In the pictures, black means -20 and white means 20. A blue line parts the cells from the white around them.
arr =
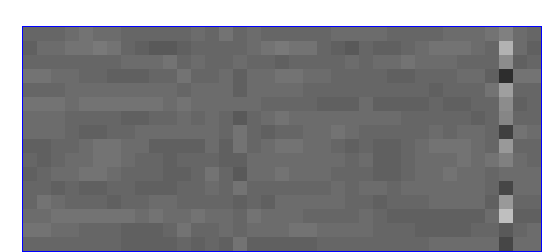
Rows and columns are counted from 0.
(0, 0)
-4
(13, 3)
-2
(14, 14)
-3
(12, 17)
-5
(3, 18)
-2
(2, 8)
-3
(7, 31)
-3
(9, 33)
-2
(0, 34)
0
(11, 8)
-5
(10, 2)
-3
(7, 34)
-10
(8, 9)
-5
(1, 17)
-2
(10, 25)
-5
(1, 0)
-5
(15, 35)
-3
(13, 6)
-2
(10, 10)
-5
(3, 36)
-2
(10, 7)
-4
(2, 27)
-2
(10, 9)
-4
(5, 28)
-5
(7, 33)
-4
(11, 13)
-3
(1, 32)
-3
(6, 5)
-4
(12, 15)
-5
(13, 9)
-2
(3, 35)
-2
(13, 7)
-2
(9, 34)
0
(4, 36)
-4
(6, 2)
-3
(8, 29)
-2
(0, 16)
-3
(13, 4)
-2
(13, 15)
-4

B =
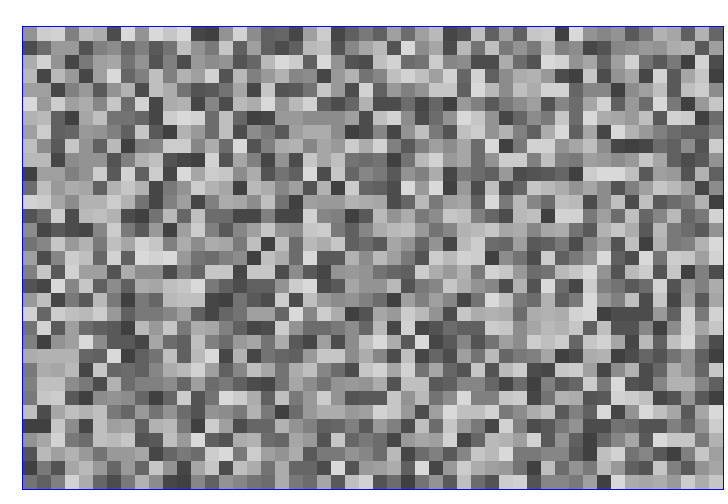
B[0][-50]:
3
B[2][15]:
-7
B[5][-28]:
-8
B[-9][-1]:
11
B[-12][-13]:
9
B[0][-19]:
-7
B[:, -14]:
[11, -1, -7, 8, 7, 5, 2, -5, 13, 0, -7, 11, 1, 10, 1, -6, -8, -3, -7, -3, 7, 6, 12, 0, -8, -10, -9, 7, -8, 13, -1, -10, -7]
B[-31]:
[7, 13, 3, -9, -1, 5, 6, -2, 3, -7, 0, -8, 4, 2, 3, -7, -4, 9, 14, 12, -5, 14, 3, -7, -8, 10, 13, -3, -2, 12, 1, 2, -8, -8, 7, -3, -7, 14, 13, 3, 6, -4, 5, 13, -2, -6, -1, -10, 13, -8]
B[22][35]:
2
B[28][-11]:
3
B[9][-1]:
3
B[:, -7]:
[-6, 2, 13, 6, 2, 4, 4, 8, -10, 4, 10, 0, -8, 10, 7, 10, -8, 9, -6, 10, -8, -7, -9, -8, 8, -7, 12, 3, -3, 6, -2, -5, 7]
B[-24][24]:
-3
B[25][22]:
3
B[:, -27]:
[-5, 1, -7, 8, -8, -4, 5, -10, 12, -2, -4, 12, 8, -10, -5, -5, 8, 4, 6, 3, -10, 2, 2, 2, -8, 4, -7, 4, 0, -4, 3, -7, 10]
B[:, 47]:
[-5, 8, -10, 6, 10, -10, 12, -5, 2, -8, -7, 5, -1, -4, -3, 0, 11, -10, 4, 5, 13, 13, 14, 3, 3, 8, 3, -6, -4, 11, 0, -6, 12]
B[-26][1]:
12
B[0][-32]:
-4
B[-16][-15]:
4
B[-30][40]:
11
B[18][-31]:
12
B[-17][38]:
-5
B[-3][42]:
13
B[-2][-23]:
-5
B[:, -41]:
[14, -6, -7, 10, 10, -9, -9, -6, 1, 10, 12, -9, -9, -2, 4, 11, 13, 2, 6, -4, -1, 4, 6, -2, 1, 0, -10, -2, 8, -6, -9, 11, 2]
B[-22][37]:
9
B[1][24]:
6
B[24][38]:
11
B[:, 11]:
[14, 10, -8, 8, -2, 8, 14, 8, 12, -9, 14, 3, 5, -4, 5, 7, 4, 0, 11, 10, 5, -1, -5, -5, 9, -4, 12, -3, -1, 4, -1, -9, -10]
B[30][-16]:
14
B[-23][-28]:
11
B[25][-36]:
-1
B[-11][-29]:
5
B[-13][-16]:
7
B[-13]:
[13, -4, 12, 10, 9, 12, 4, -5, -1, -1, 1, 5, -5, -9, -4, -2, 5, 5, -4, 14, 1, 12, 7, -10, -7, 6, 4, 12, 9, 3, -8, 11, 7, 8, 7, -3, 7, 8, 7, 13, 14, -10, -8, -8, -8, 4, -5, 13, -1, 13]
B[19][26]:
-10
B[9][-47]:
2

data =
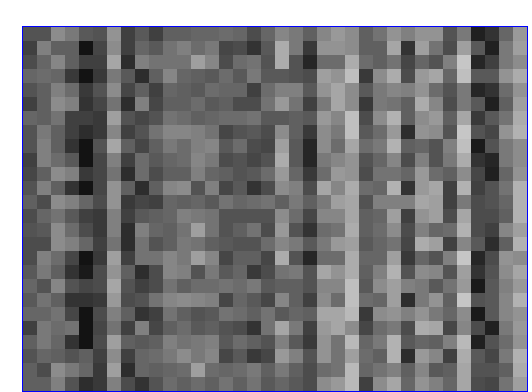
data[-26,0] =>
-7
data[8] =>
[-7, 0, -5, -12, -17, -7, 6, -5, -9, -5, -1, -3, 0, 1, -6, -3, -8, -9, 5, -6, -14, 2, -3, 6, -3, -1, 8, -5, -4, -7, 0, 10, -16, -7, -1, 2]
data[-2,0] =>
-5
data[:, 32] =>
[-15, -6, -14, -6, -14, -6, -11, -7, -16, -12, -9, -10, -8, -8, -8, -6, -14, -12, -16, -7, -16, -8, -15, -6, -7, -8]
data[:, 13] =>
[-4, -1, 1, -6, -3, -6, -4, -2, 1, -1, -4, 0, -6, -2, -2, -5, 1, -1, -3, 0, -6, -5, 0, 1, -3, -5]
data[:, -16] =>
[-5, -11, -14, -8, -6, -10, -6, -11, -14, -14, -11, -8, -5, -9, -12, -6, -14, -7, -7, -10, -5, -10, -11, -7, -8, -8]
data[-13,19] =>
-3
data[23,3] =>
-7
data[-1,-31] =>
-11
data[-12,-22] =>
-7
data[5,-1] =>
5
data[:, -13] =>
[2, 2, 7, 10, 2, 2, 10, 10, 6, 3, 3, 7, 6, 6, 7, 5, 7, 7, 10, 10, 9, 2, 9, 5, 9, 9]
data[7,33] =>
-9
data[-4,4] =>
-17
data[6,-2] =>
-2
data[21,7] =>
-10
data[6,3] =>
-10
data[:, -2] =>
[-4, -1, -1, 3, -3, -5, -2, 3, -1, -1, -4, -2, -4, -5, 1, -5, 3, 2, 0, 1, 1, -1, -3, -1, -5, -2]
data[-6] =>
[-4, -4, -2, -9, -17, -8, 0, -5, -12, -10, -2, -5, -7, -6, -2, -3, -5, -2, -6, -4, -5, 6, 6, 9, -11, 2, 3, 0, 3, -1, -4, 2, -16, -6, 1, 3]
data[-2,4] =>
-4
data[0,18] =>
1
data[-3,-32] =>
-5
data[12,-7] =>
5
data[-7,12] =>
1
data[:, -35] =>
[-7, 0, -4, -3, -5, -5, -5, -1, 0, 0, -5, 0, -8, -4, -6, -8, 0, -1, -7, -2, -4, -1, -1, -4, -8, -5]
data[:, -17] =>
[-1, -1, -7, -7, 0, -2, -5, -5, -6, -6, -4, 0, -1, -3, -7, -1, -7, -1, -5, -5, -4, -1, -6, 0, -5, -6]
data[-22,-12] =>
-6
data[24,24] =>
-4
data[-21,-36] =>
-10
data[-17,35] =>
2
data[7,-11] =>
-3
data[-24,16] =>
-2
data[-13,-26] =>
-4
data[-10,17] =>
-9
